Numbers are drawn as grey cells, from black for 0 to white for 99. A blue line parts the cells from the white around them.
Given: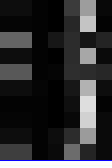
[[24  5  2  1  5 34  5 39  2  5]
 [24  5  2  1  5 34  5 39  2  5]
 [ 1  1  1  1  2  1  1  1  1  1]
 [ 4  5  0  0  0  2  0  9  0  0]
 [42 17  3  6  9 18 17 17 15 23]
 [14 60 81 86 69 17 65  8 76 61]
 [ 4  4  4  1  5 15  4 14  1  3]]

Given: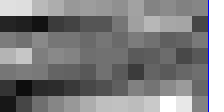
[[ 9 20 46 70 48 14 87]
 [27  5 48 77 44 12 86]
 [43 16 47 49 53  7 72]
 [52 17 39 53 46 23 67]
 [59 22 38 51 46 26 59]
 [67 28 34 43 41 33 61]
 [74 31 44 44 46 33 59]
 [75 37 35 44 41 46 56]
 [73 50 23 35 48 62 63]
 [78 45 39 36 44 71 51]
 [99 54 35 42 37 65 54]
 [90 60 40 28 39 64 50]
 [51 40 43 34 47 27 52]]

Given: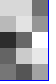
[[46 39 17 72 84]
 [33 79 40 88 84]
 [63 90 99 58 44]]

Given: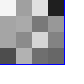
[[30 64 64 95]
 [69 54 66 62]
 [43 83 47 87]
 [40 51 59 12]]

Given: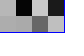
[[67 71]
 [66  2]
 [40 78]
 [74 10]]

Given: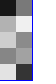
[[88 52 80 69  9]
 [20 63 54 93 47]]

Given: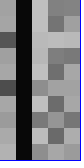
[[69 66 60 65 30 65 62 33 64 63]
 [ 3  3  3  3  3  3  3  3  3  3]
 [55 73 47 74 55 74 71 72 74 74]
 [65 41 58 42 63 43 49 73 45 50]
 [60 67 46 65 63 65 47 72 62 51]]

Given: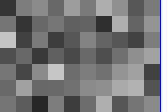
[[45 41 46 31 76 45 21]
 [36 62 27 40 25 20 48]
 [15 40 54 22 47 40 54]
 [48 41 77 37 24 46 40]
 [24 44 42 28 34 37 61]
 [42 54 48 41 51 38 47]
 [68 55 44 30 39 18 67]
 [33 66 57 43 33 68 56]
 [45 69 62 55 26 39 34]
 [53 32 25 63 48 57 47]]

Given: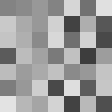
[[88 48 73 35 76 78 51]
 [71 59 60 73 68 66 53]
 [64 80 66 63 53 59 59]
 [82 28 75 47 84 81 51]
 [26 86 53 75 43 26 83]
 [72 36 59 24 81 67 44]
 [31 77 76 61 28 34 87]]
